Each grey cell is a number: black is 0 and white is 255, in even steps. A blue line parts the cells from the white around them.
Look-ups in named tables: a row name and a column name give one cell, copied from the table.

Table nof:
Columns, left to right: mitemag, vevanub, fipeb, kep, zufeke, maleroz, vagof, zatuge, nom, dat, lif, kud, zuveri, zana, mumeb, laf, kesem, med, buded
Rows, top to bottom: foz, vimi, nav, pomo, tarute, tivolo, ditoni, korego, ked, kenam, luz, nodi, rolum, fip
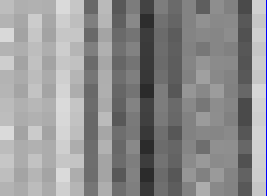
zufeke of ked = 216
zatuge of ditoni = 175
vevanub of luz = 172
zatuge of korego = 170
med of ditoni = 103
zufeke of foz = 218
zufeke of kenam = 213
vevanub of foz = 175
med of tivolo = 88
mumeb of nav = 136
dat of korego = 131
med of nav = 81
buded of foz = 208
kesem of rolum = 132
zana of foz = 131
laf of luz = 144
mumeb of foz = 94
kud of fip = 111
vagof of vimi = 127

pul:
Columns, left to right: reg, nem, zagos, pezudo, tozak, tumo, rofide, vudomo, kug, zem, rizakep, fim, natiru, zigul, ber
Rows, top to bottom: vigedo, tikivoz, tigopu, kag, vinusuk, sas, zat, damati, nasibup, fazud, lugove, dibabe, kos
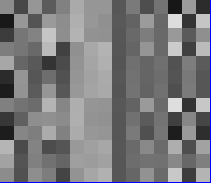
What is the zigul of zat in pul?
123
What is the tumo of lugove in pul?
153
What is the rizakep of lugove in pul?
137
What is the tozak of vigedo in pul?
129
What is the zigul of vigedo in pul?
155
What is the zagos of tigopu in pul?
131
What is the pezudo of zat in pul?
150
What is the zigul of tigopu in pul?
90
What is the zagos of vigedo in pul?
150
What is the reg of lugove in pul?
181
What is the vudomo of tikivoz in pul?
144
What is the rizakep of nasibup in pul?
91
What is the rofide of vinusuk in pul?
165
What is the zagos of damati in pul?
108
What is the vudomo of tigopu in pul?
145
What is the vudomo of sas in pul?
170

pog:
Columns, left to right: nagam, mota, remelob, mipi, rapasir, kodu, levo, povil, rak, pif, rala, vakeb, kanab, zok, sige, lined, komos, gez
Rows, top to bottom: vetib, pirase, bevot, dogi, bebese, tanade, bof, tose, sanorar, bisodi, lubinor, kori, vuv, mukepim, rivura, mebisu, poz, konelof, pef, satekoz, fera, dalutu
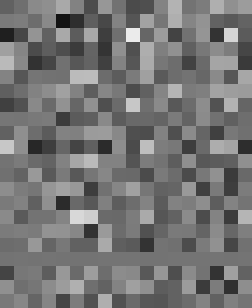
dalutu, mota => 135
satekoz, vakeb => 150
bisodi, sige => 101
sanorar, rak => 92
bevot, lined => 51
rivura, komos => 131
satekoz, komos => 160
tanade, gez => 167
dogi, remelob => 75
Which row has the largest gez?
mebisu

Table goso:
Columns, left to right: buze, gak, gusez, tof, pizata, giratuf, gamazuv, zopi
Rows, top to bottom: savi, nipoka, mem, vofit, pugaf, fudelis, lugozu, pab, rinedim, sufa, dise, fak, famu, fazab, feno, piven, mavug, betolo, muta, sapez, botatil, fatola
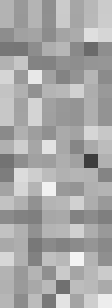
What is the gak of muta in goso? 176
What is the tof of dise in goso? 226
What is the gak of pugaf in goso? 198
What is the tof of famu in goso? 188
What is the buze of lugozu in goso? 195
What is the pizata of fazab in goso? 153
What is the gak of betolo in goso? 174
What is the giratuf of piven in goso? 130
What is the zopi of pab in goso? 147
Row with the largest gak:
famu

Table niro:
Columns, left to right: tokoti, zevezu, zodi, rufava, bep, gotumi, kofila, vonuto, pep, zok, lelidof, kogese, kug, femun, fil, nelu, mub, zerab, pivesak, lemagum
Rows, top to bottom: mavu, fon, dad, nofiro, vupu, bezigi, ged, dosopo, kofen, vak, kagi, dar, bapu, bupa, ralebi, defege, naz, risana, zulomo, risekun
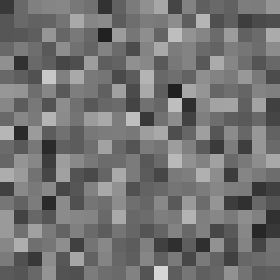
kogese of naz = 100
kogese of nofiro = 169
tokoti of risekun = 90
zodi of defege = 103
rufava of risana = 118
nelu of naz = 71

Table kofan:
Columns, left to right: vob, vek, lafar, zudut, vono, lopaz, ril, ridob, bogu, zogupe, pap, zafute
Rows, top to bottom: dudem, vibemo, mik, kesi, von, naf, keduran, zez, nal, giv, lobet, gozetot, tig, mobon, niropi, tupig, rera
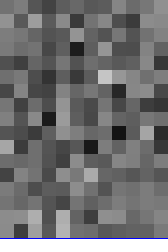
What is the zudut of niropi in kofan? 84
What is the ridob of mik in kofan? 83
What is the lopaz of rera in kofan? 113
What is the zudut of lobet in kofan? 84
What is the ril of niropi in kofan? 96
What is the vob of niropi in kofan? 116
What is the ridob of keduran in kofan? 99
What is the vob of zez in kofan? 118
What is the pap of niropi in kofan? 124
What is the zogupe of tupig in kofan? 104
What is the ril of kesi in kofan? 94
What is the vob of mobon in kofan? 123
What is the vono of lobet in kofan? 70
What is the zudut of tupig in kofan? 80
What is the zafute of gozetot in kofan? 125
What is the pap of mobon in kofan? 124
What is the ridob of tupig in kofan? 143
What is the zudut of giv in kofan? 95
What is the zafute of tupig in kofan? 133
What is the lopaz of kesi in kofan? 29
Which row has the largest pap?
giv

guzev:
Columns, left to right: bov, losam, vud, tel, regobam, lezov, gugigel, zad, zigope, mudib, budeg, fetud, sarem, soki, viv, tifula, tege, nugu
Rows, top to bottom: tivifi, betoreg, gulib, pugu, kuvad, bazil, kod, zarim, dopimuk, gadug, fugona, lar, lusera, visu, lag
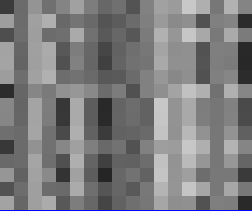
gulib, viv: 168
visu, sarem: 149
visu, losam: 109
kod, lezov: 151
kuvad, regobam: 81
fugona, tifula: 119
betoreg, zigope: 92
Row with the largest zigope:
kod

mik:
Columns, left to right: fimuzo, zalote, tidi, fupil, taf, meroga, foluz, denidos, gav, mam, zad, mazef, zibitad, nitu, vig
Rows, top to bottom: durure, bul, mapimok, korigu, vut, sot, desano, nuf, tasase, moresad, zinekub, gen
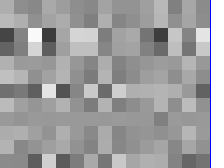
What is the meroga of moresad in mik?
153
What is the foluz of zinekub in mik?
131
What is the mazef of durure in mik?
184
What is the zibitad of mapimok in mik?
198
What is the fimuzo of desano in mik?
112
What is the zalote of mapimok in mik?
132

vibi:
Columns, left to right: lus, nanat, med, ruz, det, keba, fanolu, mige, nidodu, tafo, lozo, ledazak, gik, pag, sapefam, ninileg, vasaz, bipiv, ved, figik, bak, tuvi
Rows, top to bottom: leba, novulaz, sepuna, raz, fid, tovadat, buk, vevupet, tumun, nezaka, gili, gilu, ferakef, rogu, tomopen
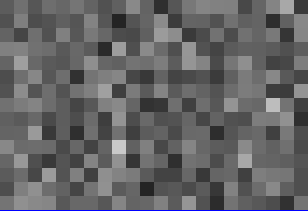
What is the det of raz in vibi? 89
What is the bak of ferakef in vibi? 118
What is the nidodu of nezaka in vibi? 114
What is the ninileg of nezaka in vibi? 45
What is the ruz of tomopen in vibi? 134
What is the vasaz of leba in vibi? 128
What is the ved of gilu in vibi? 102
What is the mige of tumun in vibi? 62
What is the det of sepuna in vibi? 128
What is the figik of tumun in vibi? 123

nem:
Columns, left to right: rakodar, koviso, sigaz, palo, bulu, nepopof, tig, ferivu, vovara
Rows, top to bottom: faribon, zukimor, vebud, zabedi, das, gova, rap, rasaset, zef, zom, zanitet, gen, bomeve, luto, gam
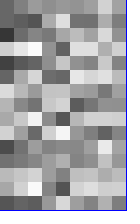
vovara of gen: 151
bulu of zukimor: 223
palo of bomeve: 157
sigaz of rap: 154
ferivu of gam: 177
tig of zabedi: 223
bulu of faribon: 152
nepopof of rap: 162
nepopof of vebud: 188
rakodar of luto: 167
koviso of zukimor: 94
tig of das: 132
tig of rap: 155
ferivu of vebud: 217

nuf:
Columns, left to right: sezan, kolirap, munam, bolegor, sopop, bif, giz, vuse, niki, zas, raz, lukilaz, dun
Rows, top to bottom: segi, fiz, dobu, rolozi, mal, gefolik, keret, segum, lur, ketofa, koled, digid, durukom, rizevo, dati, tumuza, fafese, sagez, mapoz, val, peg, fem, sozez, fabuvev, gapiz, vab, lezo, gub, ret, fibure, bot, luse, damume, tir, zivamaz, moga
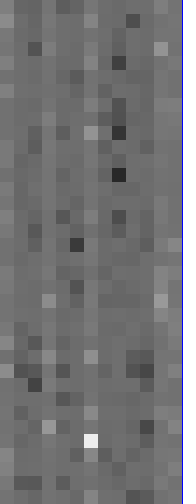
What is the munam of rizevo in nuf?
111
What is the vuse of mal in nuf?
104
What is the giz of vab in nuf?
143
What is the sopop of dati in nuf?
108
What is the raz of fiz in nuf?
107
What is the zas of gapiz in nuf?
108
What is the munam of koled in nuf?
93

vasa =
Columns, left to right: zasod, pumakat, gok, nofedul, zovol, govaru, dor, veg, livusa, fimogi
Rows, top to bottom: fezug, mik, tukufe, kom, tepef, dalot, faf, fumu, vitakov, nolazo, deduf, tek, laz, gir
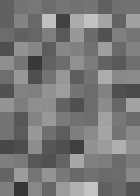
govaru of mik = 171
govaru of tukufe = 151
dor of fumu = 109
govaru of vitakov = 113
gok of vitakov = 132
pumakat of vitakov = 87
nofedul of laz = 148
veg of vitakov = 161
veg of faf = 130
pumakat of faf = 130
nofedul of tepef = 99
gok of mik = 105
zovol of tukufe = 89
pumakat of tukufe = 97
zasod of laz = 100
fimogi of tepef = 111
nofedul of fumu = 141
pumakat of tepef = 118
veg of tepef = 98
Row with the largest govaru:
gir

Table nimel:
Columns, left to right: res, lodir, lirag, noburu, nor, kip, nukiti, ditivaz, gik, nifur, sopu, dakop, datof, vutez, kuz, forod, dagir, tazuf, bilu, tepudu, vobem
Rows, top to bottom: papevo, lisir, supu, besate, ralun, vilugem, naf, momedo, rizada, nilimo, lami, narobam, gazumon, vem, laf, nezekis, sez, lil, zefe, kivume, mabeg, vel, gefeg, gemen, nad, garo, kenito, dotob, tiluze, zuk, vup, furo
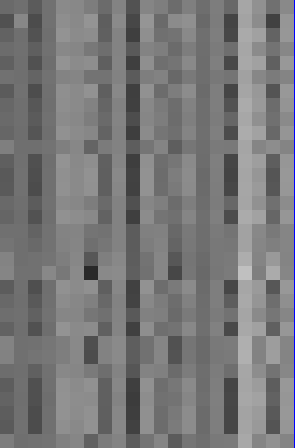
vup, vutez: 140
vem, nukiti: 145
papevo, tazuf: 166
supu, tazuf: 170
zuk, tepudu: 89
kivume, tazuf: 192
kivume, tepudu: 171
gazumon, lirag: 78
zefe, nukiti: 87
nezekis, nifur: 63
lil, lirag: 105
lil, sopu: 125
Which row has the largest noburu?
kivume

